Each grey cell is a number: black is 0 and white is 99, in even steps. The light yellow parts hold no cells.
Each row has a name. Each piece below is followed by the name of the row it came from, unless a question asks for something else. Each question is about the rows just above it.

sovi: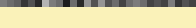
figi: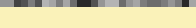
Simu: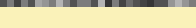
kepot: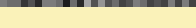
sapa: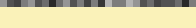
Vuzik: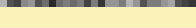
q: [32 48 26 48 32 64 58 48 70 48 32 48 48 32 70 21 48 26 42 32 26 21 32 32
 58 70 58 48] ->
Simu
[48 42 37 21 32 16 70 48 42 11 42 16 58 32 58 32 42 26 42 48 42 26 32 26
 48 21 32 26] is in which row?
sovi
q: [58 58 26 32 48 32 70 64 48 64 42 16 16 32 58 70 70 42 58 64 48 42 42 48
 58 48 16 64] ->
figi
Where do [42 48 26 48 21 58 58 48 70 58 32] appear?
Vuzik
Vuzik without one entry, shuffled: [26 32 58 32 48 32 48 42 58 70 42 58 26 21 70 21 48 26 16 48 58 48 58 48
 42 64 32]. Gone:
[53]
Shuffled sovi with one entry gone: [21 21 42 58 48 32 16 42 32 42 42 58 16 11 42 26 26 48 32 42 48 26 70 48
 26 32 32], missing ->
[37]

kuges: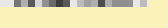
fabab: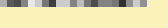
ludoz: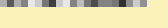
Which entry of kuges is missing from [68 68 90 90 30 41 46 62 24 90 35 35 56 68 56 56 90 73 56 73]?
[84]
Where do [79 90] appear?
ludoz

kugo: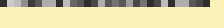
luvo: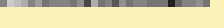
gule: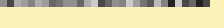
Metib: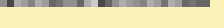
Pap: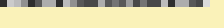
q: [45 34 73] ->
gule
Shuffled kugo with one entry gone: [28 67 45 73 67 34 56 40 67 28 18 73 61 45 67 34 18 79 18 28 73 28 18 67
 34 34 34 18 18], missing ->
[23]

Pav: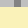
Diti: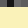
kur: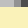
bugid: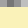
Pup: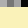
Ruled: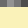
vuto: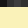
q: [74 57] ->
kur
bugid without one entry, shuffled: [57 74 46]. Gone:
[63]
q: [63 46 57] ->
bugid
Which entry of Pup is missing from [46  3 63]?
[68]
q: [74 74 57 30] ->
kur
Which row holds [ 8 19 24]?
vuto

